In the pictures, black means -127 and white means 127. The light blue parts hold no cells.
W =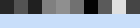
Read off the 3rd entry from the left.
-95
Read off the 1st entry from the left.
-88
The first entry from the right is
-58

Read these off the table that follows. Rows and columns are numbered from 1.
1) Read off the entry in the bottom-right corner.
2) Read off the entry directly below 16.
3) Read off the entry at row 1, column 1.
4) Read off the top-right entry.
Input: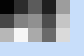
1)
90
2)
42
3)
-124
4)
29

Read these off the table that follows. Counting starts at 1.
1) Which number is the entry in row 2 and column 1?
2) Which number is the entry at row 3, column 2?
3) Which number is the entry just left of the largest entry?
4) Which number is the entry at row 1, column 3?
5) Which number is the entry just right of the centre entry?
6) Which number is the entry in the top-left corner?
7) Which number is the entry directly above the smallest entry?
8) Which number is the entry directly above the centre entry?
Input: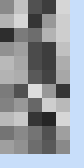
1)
51
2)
-4
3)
-46
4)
-46
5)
-60
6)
9
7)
78
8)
-52

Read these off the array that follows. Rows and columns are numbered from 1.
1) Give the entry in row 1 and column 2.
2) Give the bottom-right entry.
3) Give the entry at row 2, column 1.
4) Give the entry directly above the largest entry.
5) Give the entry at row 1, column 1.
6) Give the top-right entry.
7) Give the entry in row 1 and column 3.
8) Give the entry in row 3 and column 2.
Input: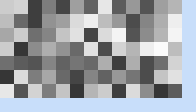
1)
83
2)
-35
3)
61
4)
53
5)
76
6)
53
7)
-65
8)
76

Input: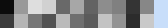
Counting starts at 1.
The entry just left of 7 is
-75
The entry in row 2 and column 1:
-67
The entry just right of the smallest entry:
25
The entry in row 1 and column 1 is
-115
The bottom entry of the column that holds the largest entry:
-8
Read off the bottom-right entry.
73

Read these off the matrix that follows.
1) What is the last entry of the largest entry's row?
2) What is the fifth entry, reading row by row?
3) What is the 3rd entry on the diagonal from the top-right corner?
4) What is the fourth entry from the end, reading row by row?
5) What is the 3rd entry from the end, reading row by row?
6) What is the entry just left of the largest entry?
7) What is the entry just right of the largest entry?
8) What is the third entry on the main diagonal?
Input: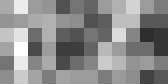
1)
-74
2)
-46
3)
5
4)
27
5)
13
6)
35
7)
-53
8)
-19

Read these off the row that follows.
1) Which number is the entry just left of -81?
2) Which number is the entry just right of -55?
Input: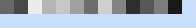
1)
4
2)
108

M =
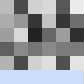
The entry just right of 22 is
-73
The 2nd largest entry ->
100
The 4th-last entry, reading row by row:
81
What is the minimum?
-93
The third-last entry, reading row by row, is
94
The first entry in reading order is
59
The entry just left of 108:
-40
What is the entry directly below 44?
30
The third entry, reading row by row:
81

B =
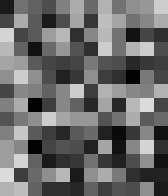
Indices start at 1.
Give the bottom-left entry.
50
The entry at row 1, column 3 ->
-29
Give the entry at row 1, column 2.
-13
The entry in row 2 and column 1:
-58
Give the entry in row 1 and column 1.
-101
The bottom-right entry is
-101
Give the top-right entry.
77
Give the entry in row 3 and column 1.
84
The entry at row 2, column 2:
44

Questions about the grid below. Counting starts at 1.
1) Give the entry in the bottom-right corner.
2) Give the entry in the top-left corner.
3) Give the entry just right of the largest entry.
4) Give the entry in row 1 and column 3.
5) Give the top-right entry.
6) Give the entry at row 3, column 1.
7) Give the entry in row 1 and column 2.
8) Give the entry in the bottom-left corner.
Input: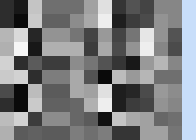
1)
-10
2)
-82
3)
-103
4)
68
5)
6
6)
54
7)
-103
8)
48

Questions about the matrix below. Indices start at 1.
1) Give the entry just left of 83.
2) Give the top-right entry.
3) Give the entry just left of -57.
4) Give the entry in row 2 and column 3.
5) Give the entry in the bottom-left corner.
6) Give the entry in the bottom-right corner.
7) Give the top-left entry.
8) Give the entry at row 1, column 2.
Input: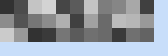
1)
68
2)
-63
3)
83
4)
-9
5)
75
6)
-28
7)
-77
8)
-51

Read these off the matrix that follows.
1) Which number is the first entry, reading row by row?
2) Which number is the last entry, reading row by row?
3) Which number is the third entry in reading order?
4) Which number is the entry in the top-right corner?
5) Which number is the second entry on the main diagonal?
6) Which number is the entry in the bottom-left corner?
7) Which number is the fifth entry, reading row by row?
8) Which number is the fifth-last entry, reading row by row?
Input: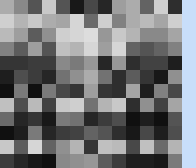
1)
44
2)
-5
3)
-43
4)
-81
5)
52
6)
-67
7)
-43
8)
-67

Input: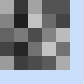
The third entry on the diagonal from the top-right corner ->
-51
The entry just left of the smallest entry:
3
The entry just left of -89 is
-59
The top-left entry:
43
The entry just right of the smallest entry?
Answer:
67
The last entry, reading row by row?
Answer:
43
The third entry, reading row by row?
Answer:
35

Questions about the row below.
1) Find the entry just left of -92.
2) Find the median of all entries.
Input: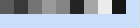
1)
4
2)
-11

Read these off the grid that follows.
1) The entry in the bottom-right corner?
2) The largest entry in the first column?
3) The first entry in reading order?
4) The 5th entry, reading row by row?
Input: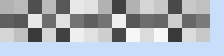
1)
72
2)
85
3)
50
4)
-40

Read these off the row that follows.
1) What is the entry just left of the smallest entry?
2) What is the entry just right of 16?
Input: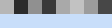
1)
54
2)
-70

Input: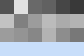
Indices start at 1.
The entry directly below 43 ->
13
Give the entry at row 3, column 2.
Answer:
20
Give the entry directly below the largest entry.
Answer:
0
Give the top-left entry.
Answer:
-44
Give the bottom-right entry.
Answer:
-7

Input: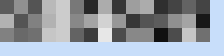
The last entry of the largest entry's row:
-15
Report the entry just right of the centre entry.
23
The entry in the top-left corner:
-35
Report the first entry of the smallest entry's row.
1
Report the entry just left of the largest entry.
-67
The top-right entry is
-59
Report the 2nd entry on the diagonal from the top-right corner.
36
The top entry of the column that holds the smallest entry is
-80
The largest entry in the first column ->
50
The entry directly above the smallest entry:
-35
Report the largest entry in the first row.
76
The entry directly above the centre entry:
44
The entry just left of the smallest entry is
8
